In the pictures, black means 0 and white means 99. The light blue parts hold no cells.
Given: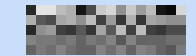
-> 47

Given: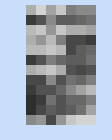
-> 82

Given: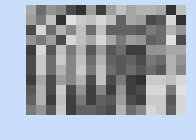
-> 83

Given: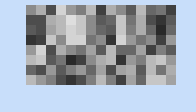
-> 63

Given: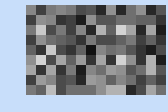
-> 43

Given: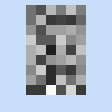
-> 22

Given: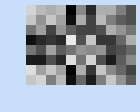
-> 36
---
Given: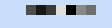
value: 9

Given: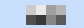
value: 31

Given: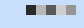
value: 35

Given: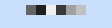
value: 22

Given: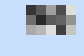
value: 21

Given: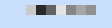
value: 38

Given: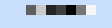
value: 14
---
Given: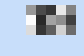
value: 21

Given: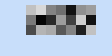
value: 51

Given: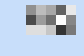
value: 65

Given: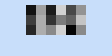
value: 11

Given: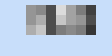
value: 30

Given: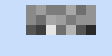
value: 48

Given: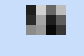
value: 40

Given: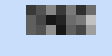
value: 52

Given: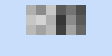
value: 77

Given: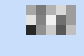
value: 69
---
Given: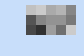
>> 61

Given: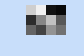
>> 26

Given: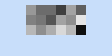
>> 84

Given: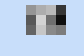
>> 77

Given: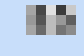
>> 73

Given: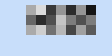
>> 27

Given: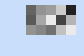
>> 44

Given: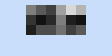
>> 44
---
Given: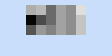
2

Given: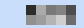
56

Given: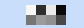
46

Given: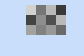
26

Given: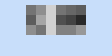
36

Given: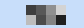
73
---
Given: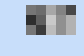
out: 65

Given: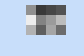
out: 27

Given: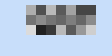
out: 72

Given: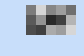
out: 52

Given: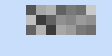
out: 69

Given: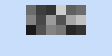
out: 20
